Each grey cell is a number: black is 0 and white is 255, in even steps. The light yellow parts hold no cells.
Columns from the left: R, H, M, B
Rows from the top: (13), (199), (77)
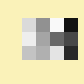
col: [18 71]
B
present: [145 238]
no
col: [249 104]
M

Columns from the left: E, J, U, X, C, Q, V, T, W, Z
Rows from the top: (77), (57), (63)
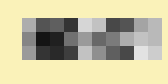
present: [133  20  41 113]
no
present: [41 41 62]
no
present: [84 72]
no
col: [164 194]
W

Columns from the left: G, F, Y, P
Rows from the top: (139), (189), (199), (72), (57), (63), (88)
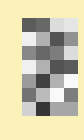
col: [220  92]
P
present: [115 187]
yes
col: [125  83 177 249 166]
Y
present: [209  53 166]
yes
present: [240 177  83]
yes
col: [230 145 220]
P
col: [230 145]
P

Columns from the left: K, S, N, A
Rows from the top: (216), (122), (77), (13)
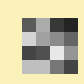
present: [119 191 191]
no
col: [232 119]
N

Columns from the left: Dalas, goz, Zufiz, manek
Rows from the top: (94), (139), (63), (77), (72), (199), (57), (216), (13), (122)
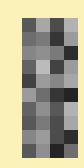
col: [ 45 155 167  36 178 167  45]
manek
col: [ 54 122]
Zufiz
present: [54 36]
yes
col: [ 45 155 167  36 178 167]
manek
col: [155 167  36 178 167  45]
manek
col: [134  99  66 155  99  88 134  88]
Dalas
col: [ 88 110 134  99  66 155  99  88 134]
Dalas

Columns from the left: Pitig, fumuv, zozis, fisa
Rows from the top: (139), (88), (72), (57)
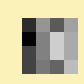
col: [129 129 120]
fumuv
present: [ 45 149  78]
no
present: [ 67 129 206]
yes
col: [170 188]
fisa
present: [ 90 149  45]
no
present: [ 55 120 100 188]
no

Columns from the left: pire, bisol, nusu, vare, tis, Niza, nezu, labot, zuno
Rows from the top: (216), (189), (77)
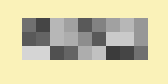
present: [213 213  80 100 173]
yes
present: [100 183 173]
yes
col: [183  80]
nusu

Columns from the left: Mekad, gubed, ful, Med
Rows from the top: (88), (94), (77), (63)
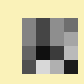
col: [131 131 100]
Mekad
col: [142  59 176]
ful
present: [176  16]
no
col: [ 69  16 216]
gubed
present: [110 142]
no

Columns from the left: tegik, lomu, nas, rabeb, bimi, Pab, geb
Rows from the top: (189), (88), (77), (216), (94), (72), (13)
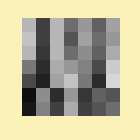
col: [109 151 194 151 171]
rabeb
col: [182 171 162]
nas
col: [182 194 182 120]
tegik
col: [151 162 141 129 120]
bimi

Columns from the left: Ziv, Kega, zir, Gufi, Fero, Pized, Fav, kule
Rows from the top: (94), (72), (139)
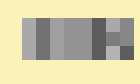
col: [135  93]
kule
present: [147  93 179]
yes

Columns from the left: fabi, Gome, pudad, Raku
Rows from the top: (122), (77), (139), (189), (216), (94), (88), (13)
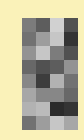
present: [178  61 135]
no
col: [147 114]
Raku
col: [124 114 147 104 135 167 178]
fabi
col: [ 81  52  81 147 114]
Raku

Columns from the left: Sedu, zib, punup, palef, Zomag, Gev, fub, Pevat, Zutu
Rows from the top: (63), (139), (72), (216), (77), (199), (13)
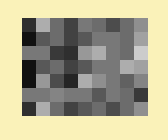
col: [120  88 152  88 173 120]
Zomag
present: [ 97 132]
yes
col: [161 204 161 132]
Zutu
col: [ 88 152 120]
zib
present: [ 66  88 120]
yes

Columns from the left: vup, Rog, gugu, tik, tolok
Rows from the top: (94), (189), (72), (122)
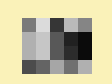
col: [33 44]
tik
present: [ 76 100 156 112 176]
no
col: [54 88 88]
gugu
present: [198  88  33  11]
yes

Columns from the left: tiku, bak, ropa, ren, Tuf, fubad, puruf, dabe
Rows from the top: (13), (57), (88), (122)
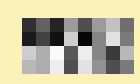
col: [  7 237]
Tuf
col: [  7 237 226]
Tuf
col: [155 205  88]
ren
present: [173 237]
yes

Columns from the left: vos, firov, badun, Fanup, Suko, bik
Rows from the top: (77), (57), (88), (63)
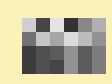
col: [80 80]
firov
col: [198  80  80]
firov
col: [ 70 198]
firov
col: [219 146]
Fanup
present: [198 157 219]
no
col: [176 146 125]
bik

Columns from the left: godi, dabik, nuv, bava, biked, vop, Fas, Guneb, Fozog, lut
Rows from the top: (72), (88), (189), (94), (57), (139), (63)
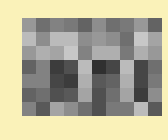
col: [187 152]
godi
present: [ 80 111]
yes
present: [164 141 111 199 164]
no
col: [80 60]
bava
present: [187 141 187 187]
yes
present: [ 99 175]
yes

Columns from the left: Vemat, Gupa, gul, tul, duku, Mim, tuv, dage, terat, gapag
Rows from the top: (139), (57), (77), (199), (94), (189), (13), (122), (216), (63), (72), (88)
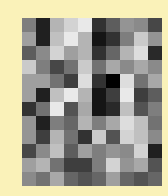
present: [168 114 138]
no
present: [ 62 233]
yes
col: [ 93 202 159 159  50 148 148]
Vemat
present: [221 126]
no
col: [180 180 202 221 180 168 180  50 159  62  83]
duku

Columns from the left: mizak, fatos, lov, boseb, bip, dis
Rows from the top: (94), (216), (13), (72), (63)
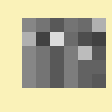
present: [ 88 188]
no
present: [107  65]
no
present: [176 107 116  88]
no

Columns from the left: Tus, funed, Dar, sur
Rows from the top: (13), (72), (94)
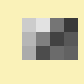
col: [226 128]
funed
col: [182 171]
Tus
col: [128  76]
funed
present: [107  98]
yes
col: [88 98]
sur
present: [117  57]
yes
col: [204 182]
Tus

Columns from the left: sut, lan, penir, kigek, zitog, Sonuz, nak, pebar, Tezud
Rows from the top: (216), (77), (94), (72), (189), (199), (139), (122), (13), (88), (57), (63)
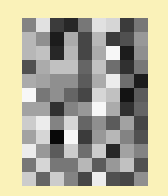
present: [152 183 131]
yes
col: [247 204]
kigek
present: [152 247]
yes
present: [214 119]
yes
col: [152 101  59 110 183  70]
zitog
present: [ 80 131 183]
no

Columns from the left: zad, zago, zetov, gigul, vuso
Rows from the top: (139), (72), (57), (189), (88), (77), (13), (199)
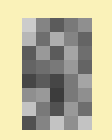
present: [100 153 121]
no
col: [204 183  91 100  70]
zad
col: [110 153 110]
zago

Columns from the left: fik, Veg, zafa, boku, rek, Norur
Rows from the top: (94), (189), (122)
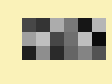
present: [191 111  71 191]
no
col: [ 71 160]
fik
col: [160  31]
fik
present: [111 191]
yes
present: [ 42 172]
no
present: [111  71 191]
no

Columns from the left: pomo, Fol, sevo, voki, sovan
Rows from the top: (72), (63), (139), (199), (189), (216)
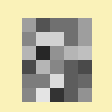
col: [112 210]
sevo
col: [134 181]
pomo
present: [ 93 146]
yes

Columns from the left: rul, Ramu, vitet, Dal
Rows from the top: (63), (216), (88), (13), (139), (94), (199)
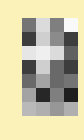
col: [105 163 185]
rul
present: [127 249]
yes
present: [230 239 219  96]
yes
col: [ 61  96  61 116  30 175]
Dal
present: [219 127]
yes
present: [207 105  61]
yes

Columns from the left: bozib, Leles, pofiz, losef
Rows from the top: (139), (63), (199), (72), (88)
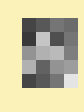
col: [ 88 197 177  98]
Leles
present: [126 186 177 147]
no
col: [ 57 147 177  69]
bozib

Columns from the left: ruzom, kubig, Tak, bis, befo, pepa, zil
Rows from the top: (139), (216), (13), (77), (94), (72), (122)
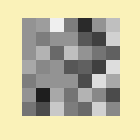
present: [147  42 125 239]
no
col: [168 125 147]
ruzom
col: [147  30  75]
kubig
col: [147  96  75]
befo

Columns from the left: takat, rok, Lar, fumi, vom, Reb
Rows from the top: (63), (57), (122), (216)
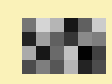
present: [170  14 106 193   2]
no
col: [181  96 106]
Lar
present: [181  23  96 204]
yes
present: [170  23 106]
yes
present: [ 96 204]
yes
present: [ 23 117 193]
no
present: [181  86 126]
no

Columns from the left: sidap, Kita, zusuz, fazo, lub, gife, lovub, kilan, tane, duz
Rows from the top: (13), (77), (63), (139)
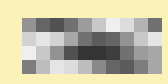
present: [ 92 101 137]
no
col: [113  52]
lub
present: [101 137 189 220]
no
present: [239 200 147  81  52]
yes
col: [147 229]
zusuz
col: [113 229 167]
duz
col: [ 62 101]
lovub

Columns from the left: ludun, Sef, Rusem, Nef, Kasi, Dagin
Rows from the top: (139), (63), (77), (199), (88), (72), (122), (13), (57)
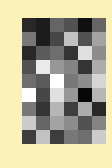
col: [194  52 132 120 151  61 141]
Nef
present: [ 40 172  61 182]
no
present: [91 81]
no
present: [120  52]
yes
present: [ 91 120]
no

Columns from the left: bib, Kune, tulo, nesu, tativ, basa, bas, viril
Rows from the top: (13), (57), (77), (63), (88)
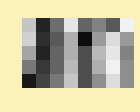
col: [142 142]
viril
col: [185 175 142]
basa
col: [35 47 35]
Kune
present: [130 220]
no
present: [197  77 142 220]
yes
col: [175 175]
nesu

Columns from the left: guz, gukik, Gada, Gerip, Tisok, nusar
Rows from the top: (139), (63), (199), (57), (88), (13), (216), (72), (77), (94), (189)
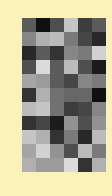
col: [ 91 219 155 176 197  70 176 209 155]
gukik
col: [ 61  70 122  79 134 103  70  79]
Tisok
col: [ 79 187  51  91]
Gada
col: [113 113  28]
Gada
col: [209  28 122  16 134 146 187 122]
nusar

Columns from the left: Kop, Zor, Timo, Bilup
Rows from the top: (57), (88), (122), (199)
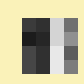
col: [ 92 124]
Bilup
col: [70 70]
Kop
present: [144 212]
no

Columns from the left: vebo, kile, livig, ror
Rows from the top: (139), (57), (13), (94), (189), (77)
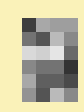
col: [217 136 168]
vebo
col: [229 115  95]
livig
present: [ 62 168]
yes

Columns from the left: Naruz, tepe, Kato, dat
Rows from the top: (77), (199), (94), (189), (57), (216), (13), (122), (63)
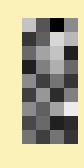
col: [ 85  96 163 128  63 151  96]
tepe
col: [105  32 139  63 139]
Naruz

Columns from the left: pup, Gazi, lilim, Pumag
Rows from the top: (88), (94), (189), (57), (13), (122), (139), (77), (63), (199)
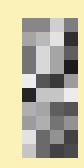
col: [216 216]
Gazi
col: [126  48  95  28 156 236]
Pumag
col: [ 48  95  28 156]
Pumag

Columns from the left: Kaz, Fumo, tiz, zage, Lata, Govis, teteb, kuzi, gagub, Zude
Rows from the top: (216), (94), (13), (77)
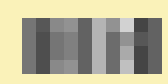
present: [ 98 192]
no
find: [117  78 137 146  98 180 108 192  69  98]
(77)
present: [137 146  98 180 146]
yes
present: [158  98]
no
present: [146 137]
no

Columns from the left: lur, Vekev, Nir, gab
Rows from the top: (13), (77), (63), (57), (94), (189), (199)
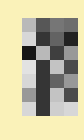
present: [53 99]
yes
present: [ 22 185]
yes

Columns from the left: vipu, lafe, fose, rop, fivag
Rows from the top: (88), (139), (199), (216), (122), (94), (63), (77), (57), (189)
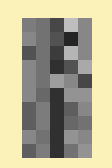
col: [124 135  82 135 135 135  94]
vipu
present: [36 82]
no
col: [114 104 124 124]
lafe
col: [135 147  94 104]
rop

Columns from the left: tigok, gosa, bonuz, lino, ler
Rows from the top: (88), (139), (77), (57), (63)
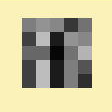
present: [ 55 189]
no
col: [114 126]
lino

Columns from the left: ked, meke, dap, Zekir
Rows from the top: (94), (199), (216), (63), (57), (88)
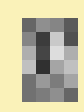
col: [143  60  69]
meke
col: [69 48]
meke

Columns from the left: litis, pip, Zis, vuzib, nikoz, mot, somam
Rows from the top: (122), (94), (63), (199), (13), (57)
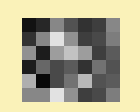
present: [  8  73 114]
yes
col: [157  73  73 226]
Zis
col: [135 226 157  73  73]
Zis

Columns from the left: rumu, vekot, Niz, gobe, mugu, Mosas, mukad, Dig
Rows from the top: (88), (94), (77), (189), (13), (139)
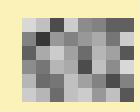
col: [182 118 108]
Niz
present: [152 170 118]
yes

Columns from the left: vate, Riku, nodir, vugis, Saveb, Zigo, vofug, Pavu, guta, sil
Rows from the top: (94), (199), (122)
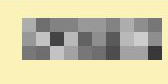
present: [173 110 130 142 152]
no
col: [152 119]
vate
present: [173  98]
no
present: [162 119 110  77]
yes

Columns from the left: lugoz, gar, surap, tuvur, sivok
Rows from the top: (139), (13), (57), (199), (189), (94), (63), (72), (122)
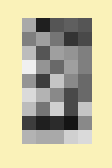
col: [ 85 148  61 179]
gar
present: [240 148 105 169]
no
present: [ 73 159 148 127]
no
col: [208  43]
surap

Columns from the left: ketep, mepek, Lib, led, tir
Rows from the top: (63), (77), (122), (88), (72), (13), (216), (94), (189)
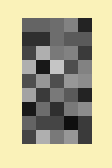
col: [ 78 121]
Lib
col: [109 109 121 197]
Lib
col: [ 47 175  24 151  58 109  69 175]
mepek

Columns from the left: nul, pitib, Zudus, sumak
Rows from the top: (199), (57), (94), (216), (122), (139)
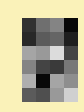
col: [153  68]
pitib
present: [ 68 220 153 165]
no

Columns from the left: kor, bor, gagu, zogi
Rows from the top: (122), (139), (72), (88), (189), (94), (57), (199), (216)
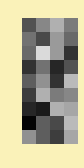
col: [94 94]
bor
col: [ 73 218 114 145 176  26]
bor
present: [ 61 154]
no
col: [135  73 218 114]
bor
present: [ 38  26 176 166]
yes

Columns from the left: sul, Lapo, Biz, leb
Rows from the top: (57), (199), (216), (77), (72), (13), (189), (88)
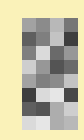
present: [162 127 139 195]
yes
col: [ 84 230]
Lapo

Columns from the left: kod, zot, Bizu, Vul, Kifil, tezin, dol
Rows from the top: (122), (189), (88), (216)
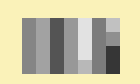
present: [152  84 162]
no
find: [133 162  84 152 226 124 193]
(122)
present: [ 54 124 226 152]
no
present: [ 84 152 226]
yes
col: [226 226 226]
Kifil

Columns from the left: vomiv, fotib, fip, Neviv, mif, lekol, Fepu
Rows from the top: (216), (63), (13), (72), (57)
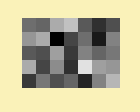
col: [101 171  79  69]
fotib
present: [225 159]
yes
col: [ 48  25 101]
lekol
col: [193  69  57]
Neviv
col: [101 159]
lekol

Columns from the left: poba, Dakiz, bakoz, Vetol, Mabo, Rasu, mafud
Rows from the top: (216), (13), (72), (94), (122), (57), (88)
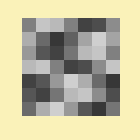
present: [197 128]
yes
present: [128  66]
yes
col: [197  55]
mafud
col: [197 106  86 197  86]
Dakiz
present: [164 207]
yes

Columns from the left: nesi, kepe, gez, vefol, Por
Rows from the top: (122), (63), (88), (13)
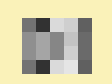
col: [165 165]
kepe
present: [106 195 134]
no
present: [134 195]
yes
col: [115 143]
nesi

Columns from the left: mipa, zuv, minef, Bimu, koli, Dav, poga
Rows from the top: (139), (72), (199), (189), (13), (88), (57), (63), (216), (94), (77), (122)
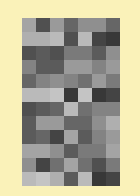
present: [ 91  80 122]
yes
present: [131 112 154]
yes

